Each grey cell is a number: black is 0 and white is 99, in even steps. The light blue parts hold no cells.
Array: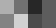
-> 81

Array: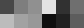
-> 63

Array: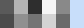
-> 56

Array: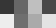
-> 43

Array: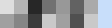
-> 52

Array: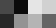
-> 57

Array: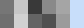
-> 81

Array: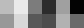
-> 84

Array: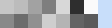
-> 42
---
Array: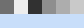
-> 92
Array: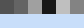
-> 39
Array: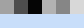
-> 30
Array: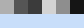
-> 33
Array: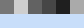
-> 80
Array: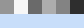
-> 96
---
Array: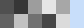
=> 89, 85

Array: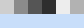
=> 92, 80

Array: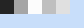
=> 98, 87

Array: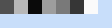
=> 97, 71

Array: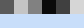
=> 83, 76

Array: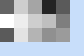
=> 99, 92

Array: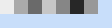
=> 92, 77

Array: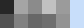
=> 75, 64

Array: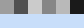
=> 79, 72

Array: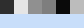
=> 89, 73
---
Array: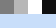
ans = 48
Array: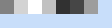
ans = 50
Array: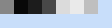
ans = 52
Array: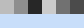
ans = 73
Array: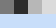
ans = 47
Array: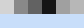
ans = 82
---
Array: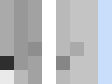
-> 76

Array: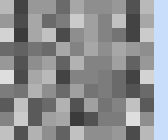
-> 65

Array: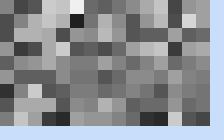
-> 62

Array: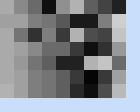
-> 80

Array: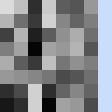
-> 49

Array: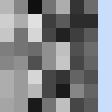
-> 17

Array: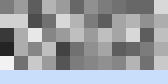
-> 67
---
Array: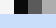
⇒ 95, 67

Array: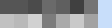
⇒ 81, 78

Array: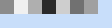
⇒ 93, 80

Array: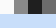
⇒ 97, 53

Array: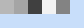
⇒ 94, 71

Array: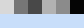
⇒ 84, 69
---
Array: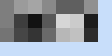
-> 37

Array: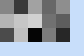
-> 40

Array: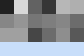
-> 71

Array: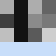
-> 67

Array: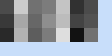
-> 19

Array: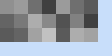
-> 43
